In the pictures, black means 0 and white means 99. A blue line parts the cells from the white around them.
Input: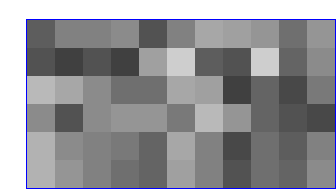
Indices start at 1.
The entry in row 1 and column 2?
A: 50
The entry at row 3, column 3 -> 54
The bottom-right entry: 54
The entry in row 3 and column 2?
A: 65
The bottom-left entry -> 69
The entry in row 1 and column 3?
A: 50
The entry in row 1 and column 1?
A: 36
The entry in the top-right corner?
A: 58
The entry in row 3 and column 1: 72
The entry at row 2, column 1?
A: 32

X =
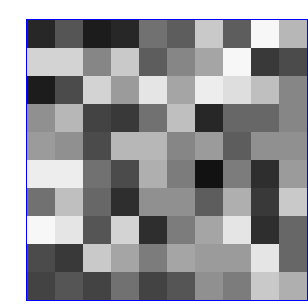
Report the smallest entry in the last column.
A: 29
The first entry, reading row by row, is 15
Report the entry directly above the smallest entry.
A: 60
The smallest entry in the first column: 11
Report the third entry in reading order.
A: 11
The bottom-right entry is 68
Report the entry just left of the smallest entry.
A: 48
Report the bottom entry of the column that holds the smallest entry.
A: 56
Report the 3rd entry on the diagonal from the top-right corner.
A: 86
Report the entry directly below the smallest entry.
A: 36
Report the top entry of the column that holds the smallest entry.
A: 78
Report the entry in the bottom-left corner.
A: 26
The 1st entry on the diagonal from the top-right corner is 71
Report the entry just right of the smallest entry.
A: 48
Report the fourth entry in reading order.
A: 15
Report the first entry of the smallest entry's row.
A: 92
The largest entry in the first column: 96
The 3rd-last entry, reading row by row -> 48
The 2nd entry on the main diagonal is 82
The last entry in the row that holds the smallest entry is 60
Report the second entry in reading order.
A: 33

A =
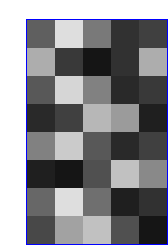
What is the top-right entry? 25
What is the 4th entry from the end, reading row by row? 63
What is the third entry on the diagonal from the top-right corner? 50
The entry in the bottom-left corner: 28
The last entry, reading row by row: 8
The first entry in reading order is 37
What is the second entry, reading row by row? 86
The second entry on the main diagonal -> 22
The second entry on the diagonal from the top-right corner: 19

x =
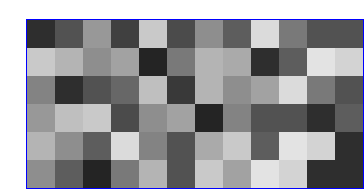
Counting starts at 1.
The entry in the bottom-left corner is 55
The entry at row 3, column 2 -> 18
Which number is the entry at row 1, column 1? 18
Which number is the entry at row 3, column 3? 32
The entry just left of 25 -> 59
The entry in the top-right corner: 32
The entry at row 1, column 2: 32
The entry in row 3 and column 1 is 51
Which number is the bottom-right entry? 18

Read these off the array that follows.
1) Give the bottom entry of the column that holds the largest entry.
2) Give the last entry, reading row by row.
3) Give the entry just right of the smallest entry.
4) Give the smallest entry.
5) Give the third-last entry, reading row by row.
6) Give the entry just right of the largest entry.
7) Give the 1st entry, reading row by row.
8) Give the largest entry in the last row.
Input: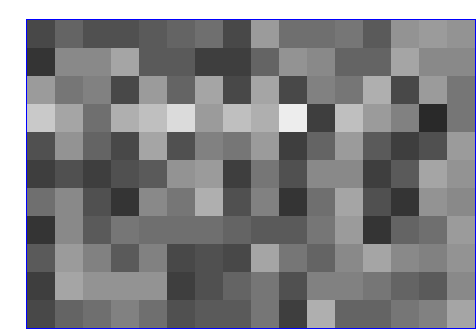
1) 24
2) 64
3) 46
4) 16
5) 46
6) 24
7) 28
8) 68
